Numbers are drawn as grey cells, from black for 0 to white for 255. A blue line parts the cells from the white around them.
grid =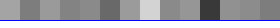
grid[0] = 164
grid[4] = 138
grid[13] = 125
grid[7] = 211
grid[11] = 145

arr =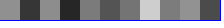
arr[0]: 144
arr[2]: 141
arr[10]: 75

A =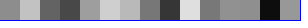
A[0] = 141
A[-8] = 119
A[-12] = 72
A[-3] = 143

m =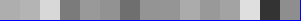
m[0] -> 174
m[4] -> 153
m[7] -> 148
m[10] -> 153
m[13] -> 51

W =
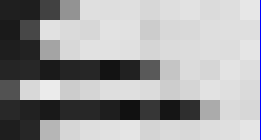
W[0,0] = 31
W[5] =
[40, 33, 25, 39, 39, 30, 17, 54, 21, 46, 171, 218, 215]
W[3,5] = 19
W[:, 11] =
[222, 223, 221, 227, 223, 218, 223]
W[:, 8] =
[222, 216, 219, 197, 205, 21, 218]
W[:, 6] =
[223, 225, 224, 33, 223, 17, 229]
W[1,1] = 71
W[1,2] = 225
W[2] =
[30, 34, 164, 216, 225, 225, 224, 213, 219, 220, 222, 221, 229]
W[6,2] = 182
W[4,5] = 222
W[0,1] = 30
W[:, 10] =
[219, 222, 222, 214, 226, 171, 221]
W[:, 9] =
[226, 217, 220, 219, 213, 46, 216]
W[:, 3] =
[147, 218, 216, 36, 204, 39, 214]
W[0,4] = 223
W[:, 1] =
[30, 71, 34, 39, 216, 33, 38]

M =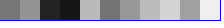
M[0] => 118
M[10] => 239
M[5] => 116

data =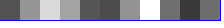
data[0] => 83
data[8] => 111
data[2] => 217
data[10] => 109

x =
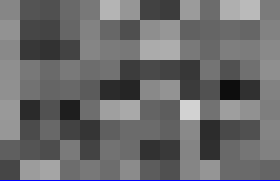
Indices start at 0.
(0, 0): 134
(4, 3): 104
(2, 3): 67
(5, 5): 159
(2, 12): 124
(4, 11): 13
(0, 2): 80
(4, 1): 114
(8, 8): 80
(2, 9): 121
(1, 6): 79
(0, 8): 60
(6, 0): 151
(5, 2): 81
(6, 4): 53
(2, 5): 123
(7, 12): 117
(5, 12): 145
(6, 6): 107
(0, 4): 120
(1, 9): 97
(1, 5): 103
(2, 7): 171
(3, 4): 109
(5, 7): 100
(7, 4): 67
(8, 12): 106
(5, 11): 158
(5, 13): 126
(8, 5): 109
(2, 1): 55
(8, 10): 149
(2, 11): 126
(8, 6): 139

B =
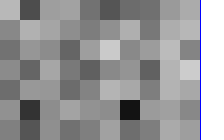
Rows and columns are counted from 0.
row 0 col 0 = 184
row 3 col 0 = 139
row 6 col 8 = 170
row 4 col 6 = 168
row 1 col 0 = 136
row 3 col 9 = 204
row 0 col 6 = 108
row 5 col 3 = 163
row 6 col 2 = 143
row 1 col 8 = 173
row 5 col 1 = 51
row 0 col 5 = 85
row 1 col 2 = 165
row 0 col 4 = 114
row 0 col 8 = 154
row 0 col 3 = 162
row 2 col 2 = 140
